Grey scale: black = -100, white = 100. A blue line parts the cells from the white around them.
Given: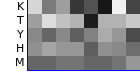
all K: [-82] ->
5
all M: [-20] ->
0 1 4 5
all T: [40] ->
3 5 6
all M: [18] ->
7
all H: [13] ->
0 5
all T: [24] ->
0

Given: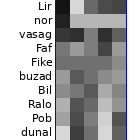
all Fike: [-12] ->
0 1 2 3
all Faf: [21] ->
1 4
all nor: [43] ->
1 2 3 4
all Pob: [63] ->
3
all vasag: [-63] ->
1 3
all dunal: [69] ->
0 3
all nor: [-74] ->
0

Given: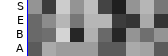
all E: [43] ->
2 4 5
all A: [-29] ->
0 5 6 9
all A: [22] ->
2 3 4
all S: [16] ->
0 3 7
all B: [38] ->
4
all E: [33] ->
8
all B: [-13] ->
1 8

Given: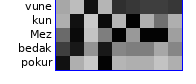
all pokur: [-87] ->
0
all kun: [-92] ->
3
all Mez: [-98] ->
4 6 7
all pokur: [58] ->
2
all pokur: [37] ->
1 5 6 8

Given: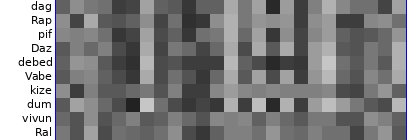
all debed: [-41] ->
7 14
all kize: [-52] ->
1 9 10

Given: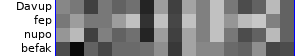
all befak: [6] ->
10 11
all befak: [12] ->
7 14
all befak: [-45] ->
3 15
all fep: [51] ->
5 7 9 11
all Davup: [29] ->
9

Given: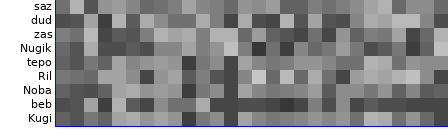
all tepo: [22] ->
7
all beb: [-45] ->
6 11 12 15 17 21 25 26 27
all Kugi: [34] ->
5 23
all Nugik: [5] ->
7 8 17
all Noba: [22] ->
7 18

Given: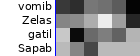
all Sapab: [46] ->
0 3 4 5
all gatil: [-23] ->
4

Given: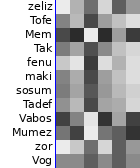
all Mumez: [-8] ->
0 3
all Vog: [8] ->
0 1 3 5

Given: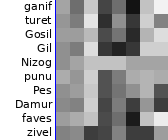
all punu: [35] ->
0 5 7
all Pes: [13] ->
0 5
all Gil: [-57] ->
3 5
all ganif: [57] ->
2
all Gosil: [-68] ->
5
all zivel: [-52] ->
2 5 6
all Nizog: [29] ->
1 5 6 7

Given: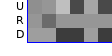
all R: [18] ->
0 2 3 4 5
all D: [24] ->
0 1 4
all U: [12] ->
0
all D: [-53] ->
2 3 5
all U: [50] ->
2

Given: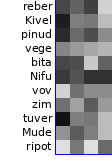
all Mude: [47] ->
3
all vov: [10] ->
2 3

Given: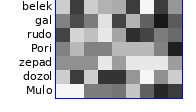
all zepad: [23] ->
4 8
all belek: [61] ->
0 2
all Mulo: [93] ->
0 1
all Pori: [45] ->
1 4 5 6
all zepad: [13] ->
0 1 2
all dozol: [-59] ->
3 4

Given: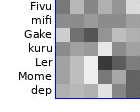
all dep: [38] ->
0 2
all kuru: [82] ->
3
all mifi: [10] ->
0 1 3 4
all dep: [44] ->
1

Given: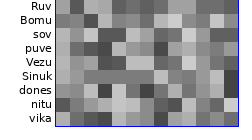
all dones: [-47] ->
3 6 12
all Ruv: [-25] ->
4 6 12
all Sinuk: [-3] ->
2 3 4 5 6 9
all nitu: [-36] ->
8
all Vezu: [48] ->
5 6
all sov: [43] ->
0

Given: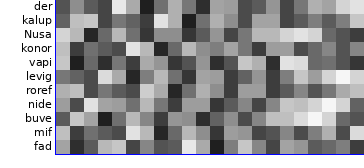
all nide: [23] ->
0 4 9 10
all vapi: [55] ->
0 13
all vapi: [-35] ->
9 12 20

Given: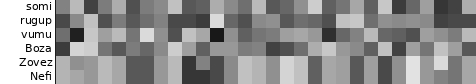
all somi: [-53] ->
24
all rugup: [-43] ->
0 8 9 28 29
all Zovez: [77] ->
25
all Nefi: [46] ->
3 8

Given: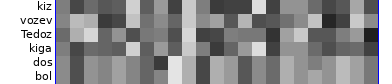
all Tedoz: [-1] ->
7 12 20
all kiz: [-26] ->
4 6
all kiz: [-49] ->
8 12 13 15

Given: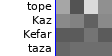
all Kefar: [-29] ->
0 1 3
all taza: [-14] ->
1 2 3
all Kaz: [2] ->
1
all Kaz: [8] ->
0 3
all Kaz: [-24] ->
2

